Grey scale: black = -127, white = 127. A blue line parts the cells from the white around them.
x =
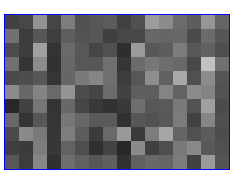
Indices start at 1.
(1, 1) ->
-62
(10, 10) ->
10
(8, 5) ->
-8
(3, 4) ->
-76
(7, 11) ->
-40
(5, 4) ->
-74
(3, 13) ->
-3
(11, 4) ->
-79
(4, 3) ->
11
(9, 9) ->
25
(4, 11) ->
-8
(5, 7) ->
5
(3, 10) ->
26
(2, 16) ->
-41
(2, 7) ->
-40
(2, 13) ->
-24
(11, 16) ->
-43
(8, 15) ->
5
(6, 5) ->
20
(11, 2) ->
-67
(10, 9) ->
-87
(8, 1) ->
-23
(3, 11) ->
-39
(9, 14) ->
-46
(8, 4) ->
-74
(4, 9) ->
-73
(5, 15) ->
12
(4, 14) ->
-55
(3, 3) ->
32
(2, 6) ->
-45
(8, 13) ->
-4
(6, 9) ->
-61
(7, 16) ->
-52
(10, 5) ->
-29
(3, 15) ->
-30
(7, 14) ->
-44
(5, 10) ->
-40

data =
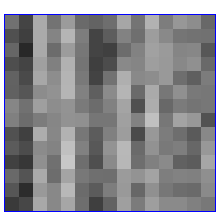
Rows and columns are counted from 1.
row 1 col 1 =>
-14
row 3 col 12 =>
26
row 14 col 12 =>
10
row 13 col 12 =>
-8
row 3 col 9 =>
-19
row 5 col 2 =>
-53
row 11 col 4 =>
-15
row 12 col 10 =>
19
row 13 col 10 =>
-24
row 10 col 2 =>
-51
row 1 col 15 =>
-23
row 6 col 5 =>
53
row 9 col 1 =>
-46
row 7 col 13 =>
-4
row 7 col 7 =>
-19
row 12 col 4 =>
-18
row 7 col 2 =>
-14
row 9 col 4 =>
7
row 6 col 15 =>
-8
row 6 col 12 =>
-8
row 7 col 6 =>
-5
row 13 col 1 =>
-41
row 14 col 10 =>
-4
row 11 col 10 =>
-17
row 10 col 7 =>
-39
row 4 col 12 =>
25
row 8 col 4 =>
6
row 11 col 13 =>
-30
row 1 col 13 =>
23
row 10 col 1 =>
-36
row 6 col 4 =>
18
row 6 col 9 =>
53
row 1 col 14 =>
13
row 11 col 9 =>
55
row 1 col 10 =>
-11
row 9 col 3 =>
45
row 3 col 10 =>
2

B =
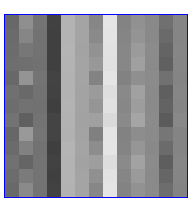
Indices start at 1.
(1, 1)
-23
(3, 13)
6
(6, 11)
10
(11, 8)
93
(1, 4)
-62
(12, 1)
-19
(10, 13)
4
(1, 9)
3
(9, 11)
10
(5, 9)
2
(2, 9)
5
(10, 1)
-20
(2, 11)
9
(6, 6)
35
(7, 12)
-28
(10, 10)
22
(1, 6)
36
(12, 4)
-63
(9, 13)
4
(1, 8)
101
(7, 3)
-14
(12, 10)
26
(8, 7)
32
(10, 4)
-64
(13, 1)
-22
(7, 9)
7
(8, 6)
34
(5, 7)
3
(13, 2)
10
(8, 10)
37
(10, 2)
1
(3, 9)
7
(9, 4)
-59
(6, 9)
9
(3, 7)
18
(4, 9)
7

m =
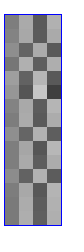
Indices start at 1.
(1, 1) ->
-1
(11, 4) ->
44
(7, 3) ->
-34
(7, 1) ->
3
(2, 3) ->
-36
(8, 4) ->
44
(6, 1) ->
22
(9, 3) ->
50
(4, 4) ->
46
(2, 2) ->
40
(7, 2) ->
41
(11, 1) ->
-1
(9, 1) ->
15
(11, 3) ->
-34
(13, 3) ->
-39
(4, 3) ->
-33
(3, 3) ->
43
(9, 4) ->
-33
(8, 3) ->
-37

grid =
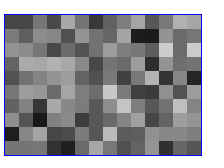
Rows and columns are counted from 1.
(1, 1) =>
-57
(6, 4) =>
-20
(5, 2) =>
-13
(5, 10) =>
-6
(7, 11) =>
-40
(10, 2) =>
-11
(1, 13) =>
49
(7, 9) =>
68
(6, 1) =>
-8
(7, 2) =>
2
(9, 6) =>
-3
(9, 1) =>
-97
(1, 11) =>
-40
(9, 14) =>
-1
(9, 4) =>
-57
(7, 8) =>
14
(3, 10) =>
-8
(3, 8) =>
28
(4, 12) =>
19
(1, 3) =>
-9
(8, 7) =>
-39
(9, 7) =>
-41
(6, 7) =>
-18
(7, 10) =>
-1
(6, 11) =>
-68
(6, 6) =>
-1
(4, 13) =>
-17
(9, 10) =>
-33
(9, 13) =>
8
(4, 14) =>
-12
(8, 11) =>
-57

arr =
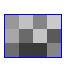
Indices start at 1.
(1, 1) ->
24
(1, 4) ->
74
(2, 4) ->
-37
